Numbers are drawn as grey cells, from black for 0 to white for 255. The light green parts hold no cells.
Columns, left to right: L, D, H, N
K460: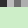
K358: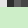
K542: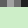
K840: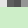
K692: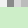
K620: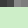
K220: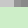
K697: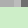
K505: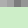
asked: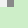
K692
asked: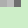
K697
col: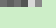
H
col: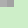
D
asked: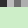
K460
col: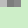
N
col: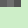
H

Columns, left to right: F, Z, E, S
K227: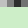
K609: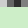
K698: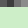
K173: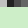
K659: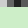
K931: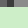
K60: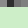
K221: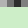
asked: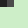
K173
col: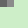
F
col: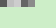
F
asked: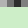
K221
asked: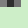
K227

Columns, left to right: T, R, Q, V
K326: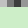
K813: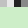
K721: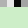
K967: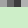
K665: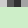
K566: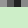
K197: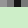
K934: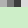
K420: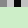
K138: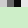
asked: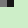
K197
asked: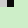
K420
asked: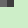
K967

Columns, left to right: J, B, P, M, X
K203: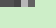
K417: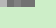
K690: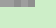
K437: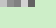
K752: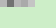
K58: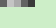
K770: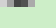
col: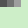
B
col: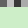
X

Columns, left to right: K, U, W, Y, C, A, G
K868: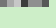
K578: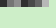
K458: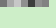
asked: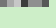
K868
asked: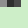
K578
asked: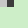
K868
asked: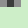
K458
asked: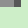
K868
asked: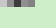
K458

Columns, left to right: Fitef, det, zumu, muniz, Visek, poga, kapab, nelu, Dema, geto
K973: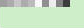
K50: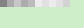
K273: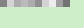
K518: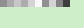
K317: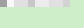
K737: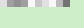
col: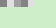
Dema
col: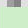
Dema
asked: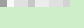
K317
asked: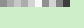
K518
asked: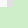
K317
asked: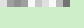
K737
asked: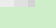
K317

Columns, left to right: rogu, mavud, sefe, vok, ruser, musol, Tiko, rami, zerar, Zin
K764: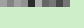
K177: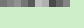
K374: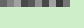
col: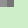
vok
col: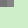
Zin

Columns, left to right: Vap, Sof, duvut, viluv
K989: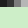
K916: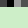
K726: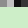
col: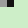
duvut
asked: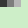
K989
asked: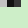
K726

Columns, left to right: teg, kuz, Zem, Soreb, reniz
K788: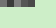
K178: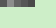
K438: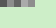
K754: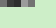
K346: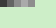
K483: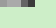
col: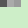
Soreb
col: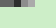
Zem
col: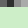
Zem
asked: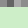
K438

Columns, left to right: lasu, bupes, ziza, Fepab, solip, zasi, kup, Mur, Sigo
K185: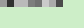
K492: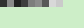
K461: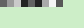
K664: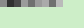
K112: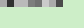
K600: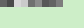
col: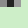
zasi
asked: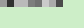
K185
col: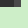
bupes
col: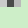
ziza
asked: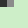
K492
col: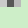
Sigo
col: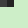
Fepab

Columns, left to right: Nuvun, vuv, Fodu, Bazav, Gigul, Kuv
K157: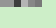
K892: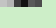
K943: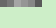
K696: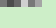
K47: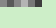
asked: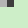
K892
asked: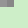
K943
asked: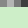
K47
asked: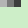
K47
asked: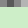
K47
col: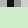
Bazav
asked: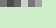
K696

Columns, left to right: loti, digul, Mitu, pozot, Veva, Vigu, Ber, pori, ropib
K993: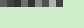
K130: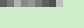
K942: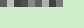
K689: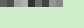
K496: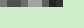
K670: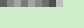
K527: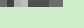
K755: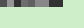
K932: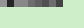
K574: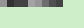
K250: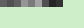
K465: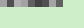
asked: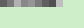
K130
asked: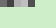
K527
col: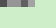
loti
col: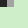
pori
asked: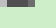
K527
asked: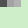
K689

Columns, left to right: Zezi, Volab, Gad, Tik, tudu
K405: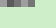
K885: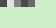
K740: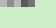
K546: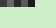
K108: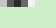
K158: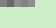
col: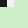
tudu
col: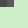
Tik
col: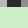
Gad
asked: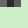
K546

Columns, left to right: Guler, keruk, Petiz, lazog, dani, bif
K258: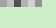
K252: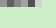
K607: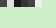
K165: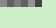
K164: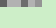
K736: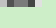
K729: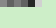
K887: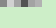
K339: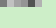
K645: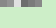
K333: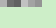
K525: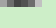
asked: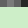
K729
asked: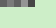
K165
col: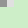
bif
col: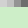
keruk

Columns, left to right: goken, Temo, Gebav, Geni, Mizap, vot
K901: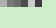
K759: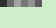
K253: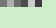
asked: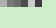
K901
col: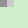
Mizap
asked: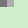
K253
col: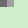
Gebav
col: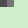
Geni

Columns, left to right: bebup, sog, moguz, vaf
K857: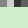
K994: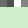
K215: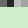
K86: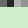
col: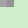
vaf
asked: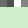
K994
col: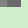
bebup

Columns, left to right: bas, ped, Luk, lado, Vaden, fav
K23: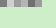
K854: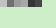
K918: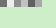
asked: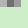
K23
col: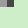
fav

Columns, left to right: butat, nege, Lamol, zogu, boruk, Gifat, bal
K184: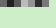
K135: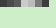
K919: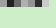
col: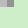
boruk
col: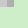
zogu
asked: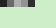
K919

